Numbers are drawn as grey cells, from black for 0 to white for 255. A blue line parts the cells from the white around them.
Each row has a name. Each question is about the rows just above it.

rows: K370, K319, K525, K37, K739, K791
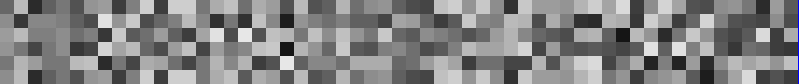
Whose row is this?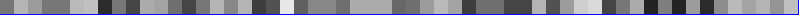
K739
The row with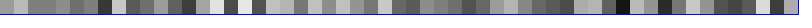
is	K525

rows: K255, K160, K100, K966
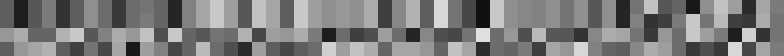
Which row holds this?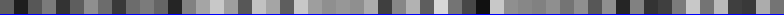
K160
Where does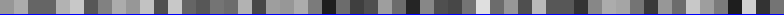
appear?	K100
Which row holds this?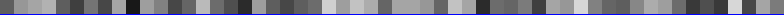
K966

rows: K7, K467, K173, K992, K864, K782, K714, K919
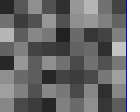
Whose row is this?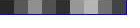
K7
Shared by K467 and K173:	[128]
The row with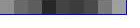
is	K782
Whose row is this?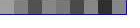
K714

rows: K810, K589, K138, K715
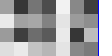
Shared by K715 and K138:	[234]
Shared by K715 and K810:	[136]
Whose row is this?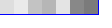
K715
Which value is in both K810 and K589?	[161]

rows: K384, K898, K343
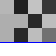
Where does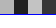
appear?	K384
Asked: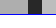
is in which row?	K898
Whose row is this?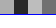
K343

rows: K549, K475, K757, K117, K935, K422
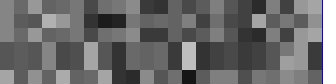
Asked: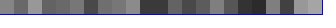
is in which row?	K757

